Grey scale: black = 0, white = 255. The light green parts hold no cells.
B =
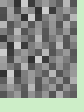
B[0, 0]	157
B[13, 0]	85
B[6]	[140, 50, 204, 59, 126, 154, 125, 93, 183, 85, 123]
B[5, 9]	87
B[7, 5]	93
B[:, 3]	[204, 157, 50, 153, 85, 125, 59, 154, 140, 183, 126, 123, 93, 87]
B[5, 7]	123
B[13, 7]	85
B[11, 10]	174
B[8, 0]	161
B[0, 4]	59
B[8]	[161, 77, 157, 140, 50, 204, 59, 126, 154, 125, 93]
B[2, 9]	93
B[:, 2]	[50, 77, 140, 123, 183, 154, 204, 126, 157, 93, 59, 85, 125, 153]
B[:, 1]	[140, 161, 157, 85, 93, 126, 50, 59, 77, 125, 204, 183, 154, 123]
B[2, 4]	204
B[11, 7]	108
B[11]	[93, 183, 85, 123, 153, 87, 146, 108, 149, 85, 174]
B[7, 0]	204
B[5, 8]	153
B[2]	[77, 157, 140, 50, 204, 59, 126, 154, 125, 93, 183]
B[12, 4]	183
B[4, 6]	87
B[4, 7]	146
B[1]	[80, 161, 77, 157, 140, 50, 204, 59, 126, 154, 125]
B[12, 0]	126
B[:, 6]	[154, 204, 126, 108, 87, 85, 125, 183, 59, 153, 93, 146, 123, 149]

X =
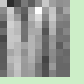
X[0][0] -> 200
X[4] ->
[109, 198, 185, 115, 169, 169, 84, 177, 111, 133]
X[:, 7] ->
[159, 196, 201, 184, 177, 148, 152, 139, 136, 153, 129]
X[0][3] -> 121
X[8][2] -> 192
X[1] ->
[140, 205, 122, 96, 170, 254, 157, 196, 124, 164]
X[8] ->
[91, 184, 192, 156, 174, 135, 68, 136, 104, 109]
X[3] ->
[84, 208, 189, 113, 162, 191, 109, 184, 123, 121]
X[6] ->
[87, 196, 183, 163, 180, 159, 98, 152, 93, 129]
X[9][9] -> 103
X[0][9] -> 147
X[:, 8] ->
[143, 124, 140, 123, 111, 116, 93, 112, 104, 103, 106]
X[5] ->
[71, 199, 197, 113, 180, 155, 103, 148, 116, 114]
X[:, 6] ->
[200, 157, 135, 109, 84, 103, 98, 100, 68, 77, 82]
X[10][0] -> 108
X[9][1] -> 169
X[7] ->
[92, 166, 183, 144, 181, 142, 100, 139, 112, 104]
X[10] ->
[108, 163, 192, 153, 157, 120, 82, 129, 106, 106]
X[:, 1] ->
[44, 205, 194, 208, 198, 199, 196, 166, 184, 169, 163]
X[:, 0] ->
[200, 140, 122, 84, 109, 71, 87, 92, 91, 93, 108]
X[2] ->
[122, 194, 155, 86, 182, 217, 135, 201, 140, 133]

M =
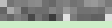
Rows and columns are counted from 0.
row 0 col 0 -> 188
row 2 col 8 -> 111
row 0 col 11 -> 120
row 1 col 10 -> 135
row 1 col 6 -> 110
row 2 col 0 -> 118
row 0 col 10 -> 114
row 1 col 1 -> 170
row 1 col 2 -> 143
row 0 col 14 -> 140
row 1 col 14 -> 111
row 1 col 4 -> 114

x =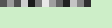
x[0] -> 84
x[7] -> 159
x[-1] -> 47

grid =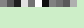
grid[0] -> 132
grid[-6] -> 254
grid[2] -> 32
